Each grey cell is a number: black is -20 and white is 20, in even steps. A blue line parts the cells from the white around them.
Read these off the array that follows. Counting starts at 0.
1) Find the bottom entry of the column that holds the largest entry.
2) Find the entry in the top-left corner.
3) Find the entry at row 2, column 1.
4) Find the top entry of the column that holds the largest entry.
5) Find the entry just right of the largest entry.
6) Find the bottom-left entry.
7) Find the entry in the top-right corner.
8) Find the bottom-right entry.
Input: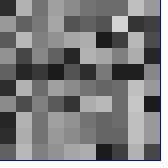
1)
-10
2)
-13
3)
9
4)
-3
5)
-12
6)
-5
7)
4
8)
-9

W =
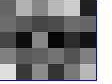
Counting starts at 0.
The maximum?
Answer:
15
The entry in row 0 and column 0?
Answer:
-4
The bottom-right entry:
9
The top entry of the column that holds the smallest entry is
9
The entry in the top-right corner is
-15
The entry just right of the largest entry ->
-11
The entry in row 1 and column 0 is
-3
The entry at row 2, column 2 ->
1
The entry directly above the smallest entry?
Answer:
-8

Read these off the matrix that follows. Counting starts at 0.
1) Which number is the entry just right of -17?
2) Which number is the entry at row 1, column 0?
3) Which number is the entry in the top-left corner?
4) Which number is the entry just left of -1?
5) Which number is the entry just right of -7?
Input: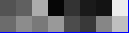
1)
17
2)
-3
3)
-7
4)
2
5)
-5
